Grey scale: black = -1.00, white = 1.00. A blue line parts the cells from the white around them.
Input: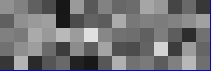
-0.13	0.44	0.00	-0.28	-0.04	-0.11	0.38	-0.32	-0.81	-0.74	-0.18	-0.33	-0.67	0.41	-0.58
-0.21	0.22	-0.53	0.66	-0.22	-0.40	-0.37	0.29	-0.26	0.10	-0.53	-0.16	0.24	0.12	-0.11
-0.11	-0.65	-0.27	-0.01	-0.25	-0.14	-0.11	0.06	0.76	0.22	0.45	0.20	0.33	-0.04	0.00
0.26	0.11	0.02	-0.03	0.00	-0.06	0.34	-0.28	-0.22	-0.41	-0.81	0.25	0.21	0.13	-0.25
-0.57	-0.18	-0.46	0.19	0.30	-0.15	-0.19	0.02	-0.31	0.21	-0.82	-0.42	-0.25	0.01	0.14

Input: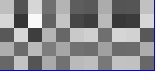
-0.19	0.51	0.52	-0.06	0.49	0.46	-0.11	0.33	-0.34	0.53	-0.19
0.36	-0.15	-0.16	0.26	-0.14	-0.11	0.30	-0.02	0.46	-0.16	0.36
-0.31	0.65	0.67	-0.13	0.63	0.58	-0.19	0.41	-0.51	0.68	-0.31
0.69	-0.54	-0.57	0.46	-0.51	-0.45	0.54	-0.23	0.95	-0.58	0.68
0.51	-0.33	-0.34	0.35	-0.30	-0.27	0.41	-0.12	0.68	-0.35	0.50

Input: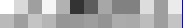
0.54	0.24	0.48	0.33	0.35	0.16	0.24	0.19	0.18	0.43	0.54	0.25	0.46
0.84	0.24	0.73	0.01	0.01	0.31	-0.27	-0.60	0.40	0.92	0.25	0.70	1.00

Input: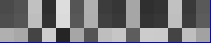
0.27	0.50	-0.47	0.59	0.60	-0.27	0.55	0.49	-0.34	0.30	-0.71	0.61	-0.47	0.32	0.38
-0.28	-0.52	0.50	-0.57	-0.60	0.30	-0.55	-0.50	0.37	-0.31	0.72	-0.61	0.49	-0.33	-0.39
-0.30	-0.55	0.51	-0.60	-0.63	0.30	-0.58	-0.53	0.38	-0.33	0.73	-0.64	0.51	-0.36	-0.42

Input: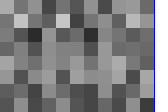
-0.53	0.12	-0.42	-0.19	-0.45	-0.34	0.10	-0.23	-0.43	0.11	-0.34
0.23	-0.18	-0.36	0.11	-0.45	-0.39	-0.15	0.09	-0.47	-0.15	-0.27
0.31	-0.41	0.29	0.12	0.10	0.25	-0.35	0.22	0.08	-0.36	0.18
-0.25	-0.05	0.34	0.19	-0.10	0.20	0.03	0.13	-0.12	0.02	0.29
-0.18	-0.13	-0.16	0.19	-0.37	0.00	0.01	0.11	-0.36	0.00	-0.20
-0.14	-0.29	-0.09	0.05	-0.64	-0.16	-0.31	0.16	-0.66	-0.34	-0.03
0.17	0.44	-0.25	0.11	-0.08	-0.48	0.55	-0.26	-0.08	0.52	-0.08
-0.17	0.20	0.16	-0.42	0.14	-0.33	-0.10	-0.45	0.14	-0.09	0.34

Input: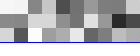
0.36	0.48	-0.01	-0.20	0.82	0.36	0.24	0.98	-0.32	0.68
-0.43	-0.67	0.19	0.76	-0.10	0.12	0.69	0.69	0.06	0.08
0.61	-0.03	-0.02	0.20	-0.11	-0.39	0.55	0.05	0.91	0.93

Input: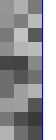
-0.39	-0.13	0.40
-0.55	-0.39	-0.07
-0.33	0.24	0.22
0.40	0.24	-0.14
-0.12	-0.33	-0.14
0.07	-0.47	-0.45
0.47	0.41	0.11
-0.31	0.52	-0.05
0.46	-0.01	0.15
-0.04	0.37	0.16
